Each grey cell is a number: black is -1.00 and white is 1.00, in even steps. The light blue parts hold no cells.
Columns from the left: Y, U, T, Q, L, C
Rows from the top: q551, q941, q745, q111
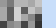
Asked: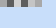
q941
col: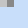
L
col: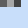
Q
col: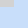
T
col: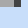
Y
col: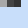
C

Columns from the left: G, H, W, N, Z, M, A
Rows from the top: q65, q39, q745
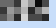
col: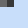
G
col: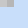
N
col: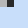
A
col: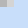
N

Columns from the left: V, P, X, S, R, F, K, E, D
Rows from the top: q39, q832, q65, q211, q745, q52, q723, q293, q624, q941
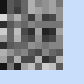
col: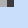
R
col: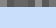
P
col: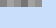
F

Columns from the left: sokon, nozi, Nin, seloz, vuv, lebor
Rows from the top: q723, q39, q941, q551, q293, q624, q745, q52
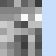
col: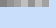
vuv
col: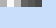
lebor
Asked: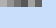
q52
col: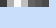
lebor
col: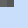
lebor

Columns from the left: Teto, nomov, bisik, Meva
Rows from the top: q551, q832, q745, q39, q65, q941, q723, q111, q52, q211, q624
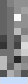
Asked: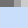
q111
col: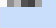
bisik
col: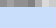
Meva

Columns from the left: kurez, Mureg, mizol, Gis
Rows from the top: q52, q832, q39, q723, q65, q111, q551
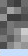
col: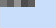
kurez
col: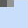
kurez
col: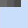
Gis

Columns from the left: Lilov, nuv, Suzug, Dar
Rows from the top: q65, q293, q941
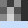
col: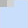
nuv
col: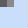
Lilov
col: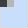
nuv

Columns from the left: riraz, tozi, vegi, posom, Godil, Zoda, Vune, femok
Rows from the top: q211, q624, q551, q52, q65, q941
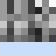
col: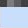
Godil
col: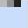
Zoda
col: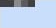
tozi
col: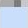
vegi
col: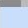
posom
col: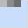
posom
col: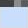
tozi

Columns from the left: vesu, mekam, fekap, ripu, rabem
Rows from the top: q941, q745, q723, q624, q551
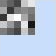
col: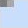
vesu
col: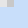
ripu
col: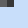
mekam
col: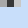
vesu
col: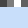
fekap

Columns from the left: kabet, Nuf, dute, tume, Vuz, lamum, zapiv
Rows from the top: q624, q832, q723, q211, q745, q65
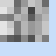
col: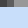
Vuz
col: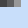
Vuz
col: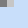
Nuf
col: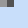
Vuz
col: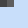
Vuz
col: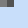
dute
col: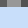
Vuz

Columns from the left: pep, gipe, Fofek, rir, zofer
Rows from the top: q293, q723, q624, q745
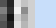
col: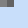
pep
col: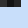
gipe
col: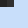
gipe
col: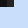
gipe
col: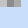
rir
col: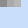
rir

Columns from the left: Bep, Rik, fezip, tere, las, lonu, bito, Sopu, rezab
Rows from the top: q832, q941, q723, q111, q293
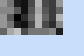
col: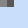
Rik
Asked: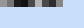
q111
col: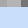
lonu
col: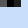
fezip
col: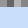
rezab

